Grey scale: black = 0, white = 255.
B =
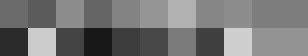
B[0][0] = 107
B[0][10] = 125
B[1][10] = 147
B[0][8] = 141
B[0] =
[107, 91, 141, 101, 131, 149, 177, 134, 141, 125, 125]
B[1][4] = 60

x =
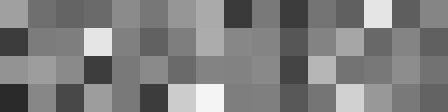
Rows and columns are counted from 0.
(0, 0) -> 160
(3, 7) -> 244
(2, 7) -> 131
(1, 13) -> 104
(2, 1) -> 157
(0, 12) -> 96
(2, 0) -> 147
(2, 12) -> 115
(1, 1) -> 124
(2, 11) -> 182
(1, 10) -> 86
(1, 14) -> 132
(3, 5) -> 60
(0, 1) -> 111
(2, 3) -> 61
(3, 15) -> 99
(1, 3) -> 229
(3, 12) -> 209

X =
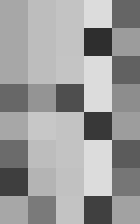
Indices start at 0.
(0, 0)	167
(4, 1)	199
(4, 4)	157
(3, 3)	220
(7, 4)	162
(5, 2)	195
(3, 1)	148
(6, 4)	118
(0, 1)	189
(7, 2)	195
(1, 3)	46
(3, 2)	78
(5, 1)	189

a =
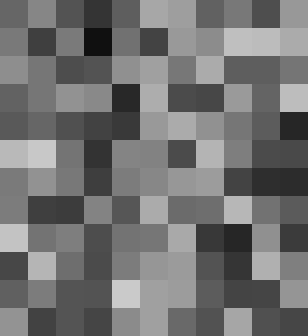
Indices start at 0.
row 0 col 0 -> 102
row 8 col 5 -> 118
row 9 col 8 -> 53
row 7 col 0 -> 124
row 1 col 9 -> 188
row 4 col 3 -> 66
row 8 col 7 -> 56
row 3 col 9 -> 100
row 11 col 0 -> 147
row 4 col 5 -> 153
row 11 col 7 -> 82
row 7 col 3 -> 131
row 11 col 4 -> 139
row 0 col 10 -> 152
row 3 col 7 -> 71
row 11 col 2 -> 84
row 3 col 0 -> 98
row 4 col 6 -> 171
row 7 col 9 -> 114
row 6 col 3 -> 62
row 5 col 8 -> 126
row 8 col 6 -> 169
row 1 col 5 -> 67
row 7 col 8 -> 183
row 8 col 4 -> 115
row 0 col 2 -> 83
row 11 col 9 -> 80
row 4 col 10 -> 38
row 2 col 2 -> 77
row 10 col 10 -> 149
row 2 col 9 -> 94
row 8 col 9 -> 144
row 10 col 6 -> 156
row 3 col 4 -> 40
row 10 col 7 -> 92
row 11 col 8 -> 166

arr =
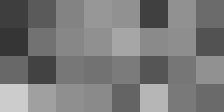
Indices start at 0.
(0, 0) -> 62
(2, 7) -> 145
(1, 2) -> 135
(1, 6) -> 142
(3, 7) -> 106
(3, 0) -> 204
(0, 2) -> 131
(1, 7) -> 82
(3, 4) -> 100
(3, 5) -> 182

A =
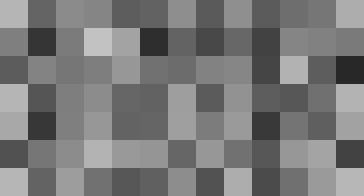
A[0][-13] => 181
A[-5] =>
[92, 131, 118, 126, 151, 113, 108, 130, 134, 69, 178, 93, 40]
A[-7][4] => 93
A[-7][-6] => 90
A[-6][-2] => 129
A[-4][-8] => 98
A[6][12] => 183
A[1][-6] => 72
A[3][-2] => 112
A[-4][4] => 102
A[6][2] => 157
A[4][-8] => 101
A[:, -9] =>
[93, 163, 151, 102, 99, 153, 87]
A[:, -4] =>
[91, 66, 69, 93, 57, 87, 75]
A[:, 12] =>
[173, 122, 40, 179, 162, 66, 183]
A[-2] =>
[81, 118, 140, 179, 153, 149, 102, 151, 113, 87, 151, 164, 66]
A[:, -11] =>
[139, 123, 118, 126, 127, 140, 157]
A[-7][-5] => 143
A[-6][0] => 127
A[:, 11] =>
[118, 129, 93, 112, 95, 164, 154]
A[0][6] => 142
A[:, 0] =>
[181, 127, 92, 181, 168, 81, 182]

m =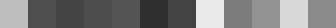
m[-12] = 190
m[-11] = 78
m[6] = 67
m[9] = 147

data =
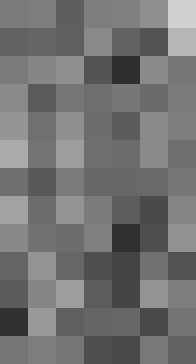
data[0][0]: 122
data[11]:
[49, 153, 95, 101, 102, 72, 115]
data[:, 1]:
[126, 101, 134, 90, 112, 115, 89, 108, 114, 148, 134, 153, 126]
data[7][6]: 133
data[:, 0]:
[122, 98, 122, 138, 149, 170, 111, 162, 136, 100, 91, 49, 117]
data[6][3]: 103
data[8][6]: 146
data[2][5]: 138
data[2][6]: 119
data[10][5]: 147
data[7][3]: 123
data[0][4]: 128
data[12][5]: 120
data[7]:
[162, 108, 147, 123, 94, 74, 133]
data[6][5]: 105
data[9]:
[100, 148, 102, 78, 67, 112, 82]
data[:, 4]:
[128, 99, 46, 119, 91, 108, 104, 94, 47, 67, 68, 102, 72]
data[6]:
[111, 89, 123, 103, 104, 105, 119]
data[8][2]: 109
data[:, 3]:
[126, 137, 84, 110, 109, 110, 103, 123, 127, 78, 92, 101, 77]
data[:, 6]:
[209, 182, 119, 123, 126, 111, 119, 133, 146, 82, 125, 115, 99]
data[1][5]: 84
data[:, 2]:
[94, 95, 144, 118, 144, 158, 123, 147, 109, 102, 157, 95, 117]

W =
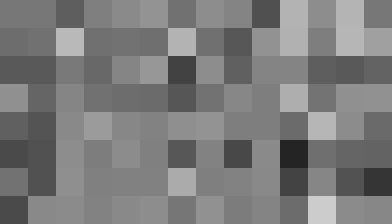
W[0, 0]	119
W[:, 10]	[179, 177, 132, 174, 107, 36, 67, 108]
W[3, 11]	115
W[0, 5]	147
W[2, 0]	89
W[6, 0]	114
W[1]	[109, 113, 185, 112, 114, 111, 179, 112, 87, 146, 177, 126, 182, 160]
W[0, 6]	113
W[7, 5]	141
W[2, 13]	99
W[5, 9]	138
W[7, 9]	132
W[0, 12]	180
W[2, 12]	89
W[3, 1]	101
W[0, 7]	141
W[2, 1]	89
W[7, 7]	145
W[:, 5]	[147, 111, 151, 107, 130, 128, 129, 141]
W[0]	[119, 119, 94, 127, 138, 147, 113, 141, 132, 80, 179, 141, 180, 119]
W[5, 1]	81
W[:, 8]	[132, 87, 96, 135, 126, 72, 130, 124]
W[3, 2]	133
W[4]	[96, 84, 137, 155, 135, 130, 143, 147, 126, 126, 107, 182, 140, 106]
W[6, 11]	134
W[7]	[74, 137, 139, 130, 137, 141, 118, 145, 124, 132, 108, 204, 139, 135]
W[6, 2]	143

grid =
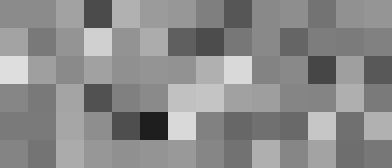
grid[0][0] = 139
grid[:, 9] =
[137, 137, 131, 158, 112, 175]
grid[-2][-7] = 129
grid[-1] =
[132, 116, 171, 151, 144, 148, 153, 134, 114, 175, 134, 163, 110, 119]
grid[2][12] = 159
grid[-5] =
[163, 121, 148, 208, 147, 172, 95, 76, 119, 137, 101, 125, 123, 129]
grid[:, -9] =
[155, 172, 148, 138, 30, 148]
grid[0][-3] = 115
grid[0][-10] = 177
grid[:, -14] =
[139, 163, 222, 134, 122, 132]
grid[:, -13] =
[139, 121, 159, 121, 122, 116]
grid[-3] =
[134, 121, 164, 81, 128, 138, 193, 196, 161, 158, 133, 132, 175, 122]
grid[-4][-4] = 137
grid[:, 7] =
[127, 76, 176, 196, 129, 134]
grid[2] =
[222, 159, 138, 161, 144, 148, 146, 176, 217, 131, 137, 70, 159, 88]
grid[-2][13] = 177

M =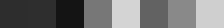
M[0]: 45
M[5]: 98
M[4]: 212
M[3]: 119
